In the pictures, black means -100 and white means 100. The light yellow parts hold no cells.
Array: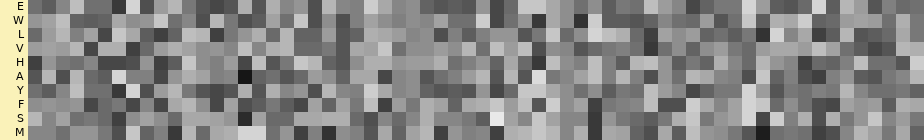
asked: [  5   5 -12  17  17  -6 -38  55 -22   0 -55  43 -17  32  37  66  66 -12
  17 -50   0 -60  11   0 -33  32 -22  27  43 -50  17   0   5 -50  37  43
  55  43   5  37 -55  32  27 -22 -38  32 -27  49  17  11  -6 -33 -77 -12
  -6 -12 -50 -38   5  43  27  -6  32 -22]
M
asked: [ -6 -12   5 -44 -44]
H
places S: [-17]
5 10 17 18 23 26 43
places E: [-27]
1 30 41 53 57
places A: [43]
1 3 32 34 42 47 63
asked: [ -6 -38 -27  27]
W
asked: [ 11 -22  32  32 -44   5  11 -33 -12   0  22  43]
A

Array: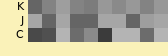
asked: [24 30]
J
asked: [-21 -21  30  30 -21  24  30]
J
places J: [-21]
1 3 4 7
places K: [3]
1 3 8
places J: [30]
0 2 5 6 9
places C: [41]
2 6 7 9

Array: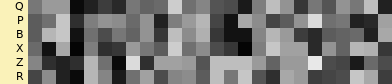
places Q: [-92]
3
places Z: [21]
11 16 18 19
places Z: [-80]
23

